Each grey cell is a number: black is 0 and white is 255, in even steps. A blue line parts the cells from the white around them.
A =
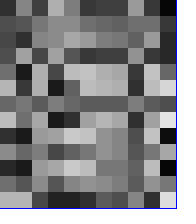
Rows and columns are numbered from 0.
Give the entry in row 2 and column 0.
71
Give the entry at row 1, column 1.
85
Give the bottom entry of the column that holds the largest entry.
221
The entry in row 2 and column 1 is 48
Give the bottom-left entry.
181
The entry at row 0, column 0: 48
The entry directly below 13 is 167
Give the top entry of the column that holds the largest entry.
6
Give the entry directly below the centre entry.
161
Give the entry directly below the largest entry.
13
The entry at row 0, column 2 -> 63
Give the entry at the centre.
91
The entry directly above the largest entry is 78
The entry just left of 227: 161
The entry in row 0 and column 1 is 133
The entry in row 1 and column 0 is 78
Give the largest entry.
227

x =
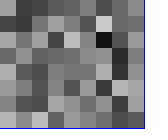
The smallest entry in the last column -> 90
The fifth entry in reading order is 98
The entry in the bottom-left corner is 181
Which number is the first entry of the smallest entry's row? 167
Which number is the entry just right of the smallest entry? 84
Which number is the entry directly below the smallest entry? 146
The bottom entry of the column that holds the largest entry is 111
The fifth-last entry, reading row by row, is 153
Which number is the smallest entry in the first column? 69
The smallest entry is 17
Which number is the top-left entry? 160
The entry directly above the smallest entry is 202
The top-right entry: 139
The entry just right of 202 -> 105
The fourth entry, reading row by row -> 90
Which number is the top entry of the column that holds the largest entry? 77
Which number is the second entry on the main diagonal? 57

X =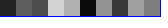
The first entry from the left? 35
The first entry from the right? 126
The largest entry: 210

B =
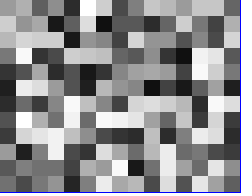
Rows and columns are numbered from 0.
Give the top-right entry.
101
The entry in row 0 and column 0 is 155
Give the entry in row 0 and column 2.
95
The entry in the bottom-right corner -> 95
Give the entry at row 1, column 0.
206
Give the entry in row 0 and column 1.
176
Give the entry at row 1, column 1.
148
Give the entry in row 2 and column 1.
213
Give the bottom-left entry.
113
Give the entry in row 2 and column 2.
206
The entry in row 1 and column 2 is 168
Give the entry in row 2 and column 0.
184
